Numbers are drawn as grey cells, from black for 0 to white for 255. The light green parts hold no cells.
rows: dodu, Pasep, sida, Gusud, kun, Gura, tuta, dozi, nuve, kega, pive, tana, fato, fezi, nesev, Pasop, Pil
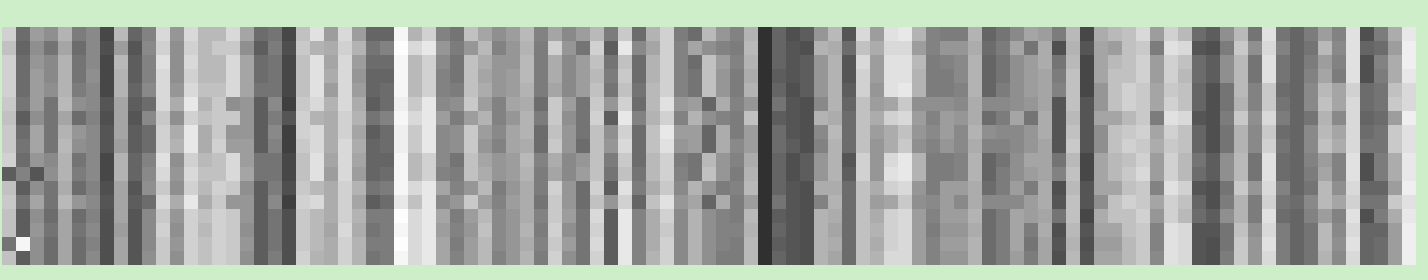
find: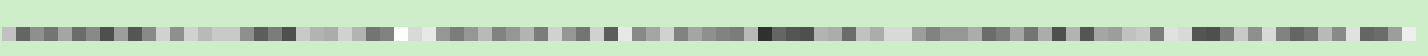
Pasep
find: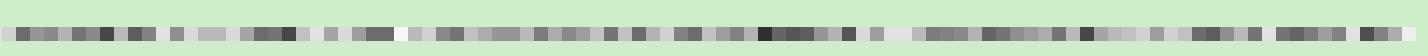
sida
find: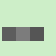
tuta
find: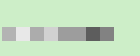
nuve
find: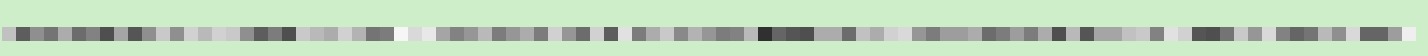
tana

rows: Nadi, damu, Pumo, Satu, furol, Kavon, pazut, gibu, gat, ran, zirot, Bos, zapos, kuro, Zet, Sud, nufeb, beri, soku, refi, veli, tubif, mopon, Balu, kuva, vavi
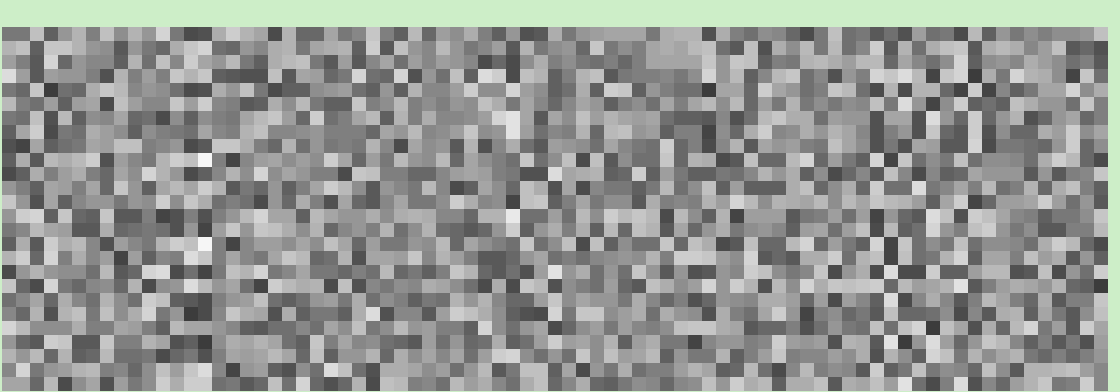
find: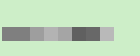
kuva
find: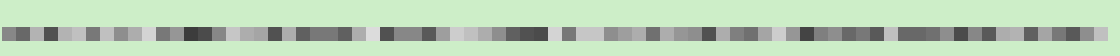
veli
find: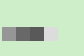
kuro
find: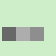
Balu
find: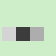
Satu
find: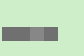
tubif

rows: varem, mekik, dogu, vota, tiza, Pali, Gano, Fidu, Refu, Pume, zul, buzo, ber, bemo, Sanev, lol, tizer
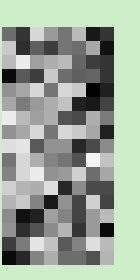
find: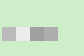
dogu
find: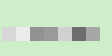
zul
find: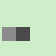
buzo
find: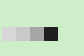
Fidu

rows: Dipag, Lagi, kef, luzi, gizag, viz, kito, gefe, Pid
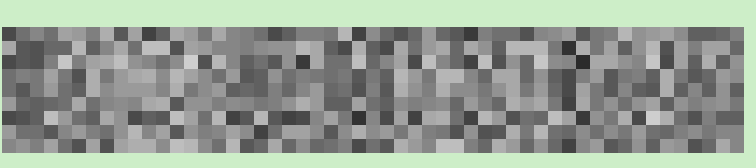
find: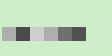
kito
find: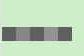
gizag

